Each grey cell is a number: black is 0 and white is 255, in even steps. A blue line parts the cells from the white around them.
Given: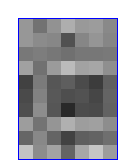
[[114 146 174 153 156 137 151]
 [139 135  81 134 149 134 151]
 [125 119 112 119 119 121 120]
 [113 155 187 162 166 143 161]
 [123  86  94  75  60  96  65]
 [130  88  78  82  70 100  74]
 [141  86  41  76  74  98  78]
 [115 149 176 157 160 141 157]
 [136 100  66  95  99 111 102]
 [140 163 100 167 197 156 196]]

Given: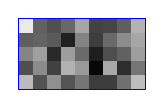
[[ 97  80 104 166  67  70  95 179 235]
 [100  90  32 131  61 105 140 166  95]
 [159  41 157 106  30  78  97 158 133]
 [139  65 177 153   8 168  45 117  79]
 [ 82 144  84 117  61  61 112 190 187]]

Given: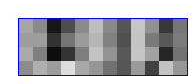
[[138  23  77 138 190 137  85 198 145  56 118 166]
 [157  50 117 155 182 129  80 196 122  88 124 157]
 [127  13  52 126 196 147  88 197 161  38 115 170]
 [175 156 221 168 150 113  86 154  65 195 151 140]]

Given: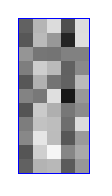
[[181 220  78 221  97]
 [186 152  36 222  87]
 [118 116 129 129 149]
 [206 186  97 137 126]
 [177 116  98 186  87]
 [120 223  23 152 131]
 [202 175 119 140  84]
 [194 189 110 220 125]
 [230 188  87 154 136]
 [207 246 134 169  85]
 [179 184  91 151  97]]

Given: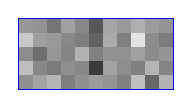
[[146 117 160 136  87 165 152 175 156 147 151]
 [159 152 137 127  97 170 127 227 141 124 201]
 [109 150 132 178 129 145 145 160 140 149 140]
 [136 123 143 136  59 163 142 129 180 133 190]
 [163 181 126 144 155 148 129 191 103 179 143]]

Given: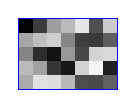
[[ 61 158 185 229  80 203   3]
 [191 206 134  63  57  94 166]
 [ 45  17 152  71 212 217 133]
 [161  54  23 210 244  31 186]
 [225 221 184  77  74  98 170]]
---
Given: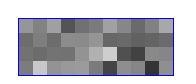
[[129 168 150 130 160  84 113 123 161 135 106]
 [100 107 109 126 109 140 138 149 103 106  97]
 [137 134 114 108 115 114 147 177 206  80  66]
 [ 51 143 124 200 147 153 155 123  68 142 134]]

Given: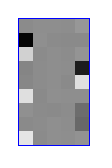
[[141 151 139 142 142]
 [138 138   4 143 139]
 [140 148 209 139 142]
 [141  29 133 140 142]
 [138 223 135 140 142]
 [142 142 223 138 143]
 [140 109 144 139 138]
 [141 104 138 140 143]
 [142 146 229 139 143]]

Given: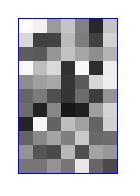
[[ 40 196 253 241 155 196 129]
 [ 65 210 216  65  67 186 125]
 [142 180  93  90 149 194 166]
 [ 46 237 249 190 217  48 248]
 [214 238 141 159 168  54  90]
 [ 62 148 102 122  80  53 109]
 [159 212 109  35 135  23  33]
 [100 208  37 246  99 190 161]
 [106 109 100 137 164 127 201]
 [163 152 148  84  74 183  79]
 [102  75 119 118 147 118 232]]

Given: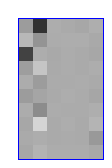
[[167 174 156  50 173 170]
 [173 169 184 148 172 173]
 [170 167  66 173 169 172]
 [170 173 158 197 170 172]
 [172 170 172 156 171 171]
 [171 166 156 165 170 173]
 [171 174 172 140 172 171]
 [170 180 167 213 170 173]
 [170 153 170 173 170 171]
 [172 168 167 179 172 172]]

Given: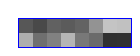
[[196 193  87  73  97  91  99 147]
 [ 48  49 174 111 129 181 120 107]]

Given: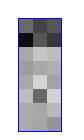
[[ 68  86 105]
 [ 88  55  13]
 [197 188 168]
 [169 175 158]
 [212 163 168]
 [104 209 190]
 [168 185 171]
 [165 149 171]]

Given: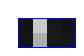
[[ 24  19  18 201]
 [ 25  23  20 173]]
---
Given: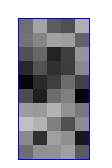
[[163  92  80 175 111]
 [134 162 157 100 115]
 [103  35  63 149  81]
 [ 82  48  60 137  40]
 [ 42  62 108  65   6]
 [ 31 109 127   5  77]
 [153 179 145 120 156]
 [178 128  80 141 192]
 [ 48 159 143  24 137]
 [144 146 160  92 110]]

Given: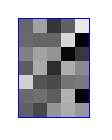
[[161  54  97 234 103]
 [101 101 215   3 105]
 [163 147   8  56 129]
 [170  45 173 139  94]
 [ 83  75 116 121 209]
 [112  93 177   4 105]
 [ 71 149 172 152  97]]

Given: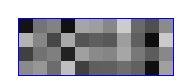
[[116 130  17 165 158 135 204 105  79 139  19]
 [134  71 168  84  94  88 158  95  14 202 178]
 [114 127  34 160 138 133 166 120  92 136  64]
 [150 108 191  64  95  96 110  97  15 160 138]]

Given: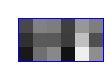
[[129 125  63 151 126  72]
 [ 90  89  61 192  79  48]
 [111 136  18 239 142  25]]

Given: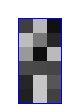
[[184  17  63]
 [119  39 189]
 [ 15 186 153]
 [ 72  69  74]
 [198  86  38]
 [198  65  32]]

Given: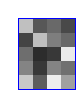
[[ 87 105  73 192]
 [191 126 104  68]
 [ 44  56 234 110]
 [ 56 132 112 132]
 [ 93 237 160 200]]

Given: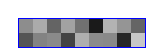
[[171 100 162 113  26 179 149 101 141]
 [131 138  67 175 139 137  38 199  85]]
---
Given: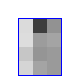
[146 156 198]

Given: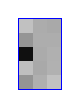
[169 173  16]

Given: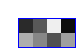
[13 81]

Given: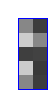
[ 61 205]

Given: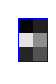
[ 33 227]

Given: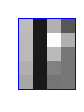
[ 87 252  25 176]
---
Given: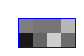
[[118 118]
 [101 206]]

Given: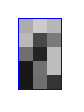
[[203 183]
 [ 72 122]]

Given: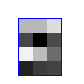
[[184 221]
 [  2  74]]

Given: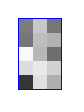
[[200 118]
 [190 178]]

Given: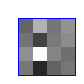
[[178 117]
 [ 66 122]]

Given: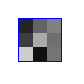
[[ 99 129]
 [170 111]]

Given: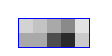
[[195 169]
 [169  78]]

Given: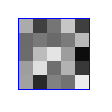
[[ 64 117]
 [121 106]]

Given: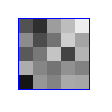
[[ 47 157]
 [ 76 115]]
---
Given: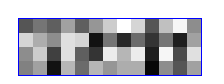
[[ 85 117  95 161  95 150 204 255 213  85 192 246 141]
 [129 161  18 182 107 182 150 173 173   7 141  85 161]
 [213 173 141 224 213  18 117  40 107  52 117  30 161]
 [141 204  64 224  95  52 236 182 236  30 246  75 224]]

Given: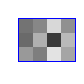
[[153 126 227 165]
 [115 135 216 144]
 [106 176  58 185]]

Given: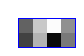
[[ 66 179  10 121]
 [ 98 200 252 144]]

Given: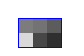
[[217  71  47]
 [124 115  92]]

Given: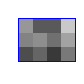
[[151  89  89 201]
 [ 77 101  57 121]
 [131 142 112 163]]

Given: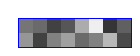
[[150  65 129 160 106 129 184  74]
 [117 106  65  86 172 239  53  96]]

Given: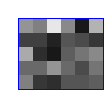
[[170  46  24  94 117 137]
 [128  55  46  85  85  94]
 [ 64  64  34  85  75  55]
 [105 105 148 105  75 117]
 [148 128 231 137  24 179]]
